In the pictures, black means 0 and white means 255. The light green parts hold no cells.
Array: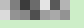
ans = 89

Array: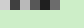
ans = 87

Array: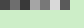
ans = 90

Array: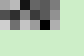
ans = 47

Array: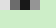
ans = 149

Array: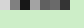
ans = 96

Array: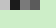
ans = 122

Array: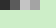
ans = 164

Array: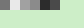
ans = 117

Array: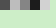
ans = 133
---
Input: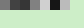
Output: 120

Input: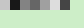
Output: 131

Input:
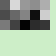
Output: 104

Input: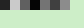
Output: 96

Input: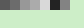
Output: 131

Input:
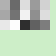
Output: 167

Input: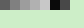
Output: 128

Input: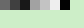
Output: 105

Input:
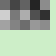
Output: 121

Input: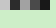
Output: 74
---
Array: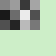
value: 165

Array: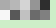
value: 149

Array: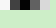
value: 97

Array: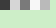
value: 247

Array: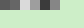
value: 158

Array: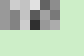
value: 225

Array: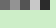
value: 200
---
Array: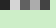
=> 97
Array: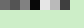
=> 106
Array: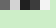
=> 103
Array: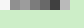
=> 144
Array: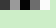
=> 109
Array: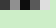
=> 89
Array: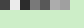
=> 121
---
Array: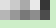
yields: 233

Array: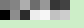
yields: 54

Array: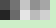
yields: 145

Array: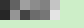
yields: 130

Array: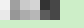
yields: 51

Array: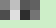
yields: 87
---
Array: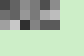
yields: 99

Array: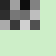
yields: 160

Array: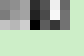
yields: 143

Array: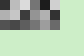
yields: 188

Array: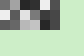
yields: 163

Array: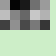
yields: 4

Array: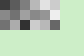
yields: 92

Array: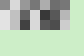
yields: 217
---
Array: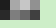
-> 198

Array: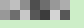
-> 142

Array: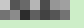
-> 105

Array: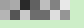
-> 41

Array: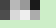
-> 153

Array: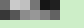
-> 192

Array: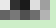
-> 26

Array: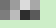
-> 219
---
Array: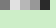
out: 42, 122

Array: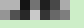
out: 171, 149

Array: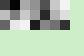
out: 243, 101

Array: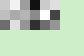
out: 223, 109

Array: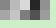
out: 145, 166

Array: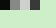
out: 57, 10

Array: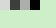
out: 2, 216

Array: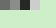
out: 205, 107

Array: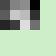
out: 2, 37
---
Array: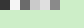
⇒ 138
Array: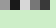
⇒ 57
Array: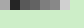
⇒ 208
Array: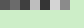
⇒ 139
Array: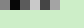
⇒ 164
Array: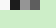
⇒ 94
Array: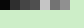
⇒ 144
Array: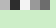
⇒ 109
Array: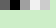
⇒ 204
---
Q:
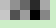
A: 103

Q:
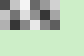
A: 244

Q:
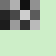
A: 17

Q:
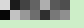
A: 67

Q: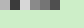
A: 215

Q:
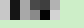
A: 168

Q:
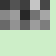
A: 62

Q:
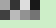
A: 221

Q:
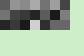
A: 138
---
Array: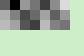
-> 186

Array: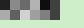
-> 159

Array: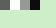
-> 253

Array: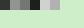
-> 30

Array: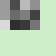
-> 46

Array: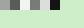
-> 122
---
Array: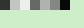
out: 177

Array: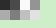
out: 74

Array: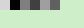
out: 64

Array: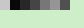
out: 119

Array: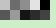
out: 142

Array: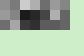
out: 110
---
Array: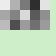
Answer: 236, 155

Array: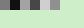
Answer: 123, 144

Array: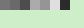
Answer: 117, 43

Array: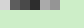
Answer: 213, 149

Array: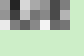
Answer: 158, 117

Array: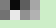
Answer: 124, 178

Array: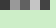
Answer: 57, 67

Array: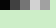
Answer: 5, 161
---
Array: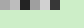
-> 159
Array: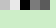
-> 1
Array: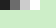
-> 108
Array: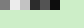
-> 44
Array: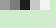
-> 29
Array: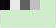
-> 233
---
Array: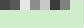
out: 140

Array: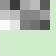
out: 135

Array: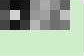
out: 151

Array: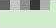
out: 142

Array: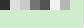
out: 116

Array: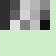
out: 212

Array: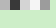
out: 212

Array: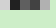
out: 95

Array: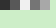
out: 240
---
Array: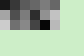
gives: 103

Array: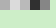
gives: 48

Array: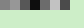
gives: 14

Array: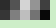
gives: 148

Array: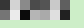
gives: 75

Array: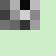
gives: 187
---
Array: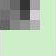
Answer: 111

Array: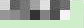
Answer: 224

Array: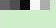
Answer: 172

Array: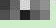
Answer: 144

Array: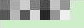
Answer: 77

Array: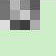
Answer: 115

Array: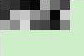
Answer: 168

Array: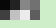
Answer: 63

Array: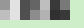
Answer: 190
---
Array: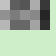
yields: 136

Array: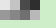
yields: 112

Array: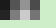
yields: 203

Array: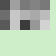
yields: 169

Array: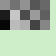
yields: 155

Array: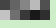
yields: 25

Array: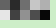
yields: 77

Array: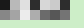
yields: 87

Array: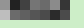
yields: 43

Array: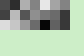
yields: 107
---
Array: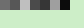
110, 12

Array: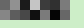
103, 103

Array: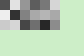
81, 140

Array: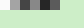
250, 91

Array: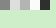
133, 47

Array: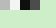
186, 76
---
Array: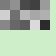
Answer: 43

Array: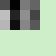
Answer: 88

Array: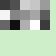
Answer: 59

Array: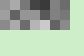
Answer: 138

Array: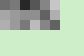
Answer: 98

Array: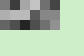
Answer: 145

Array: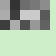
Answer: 98

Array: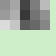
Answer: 134

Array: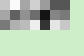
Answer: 199

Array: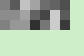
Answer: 58
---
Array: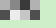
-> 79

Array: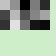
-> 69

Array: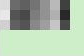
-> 232

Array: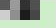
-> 206

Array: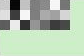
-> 223

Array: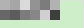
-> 103
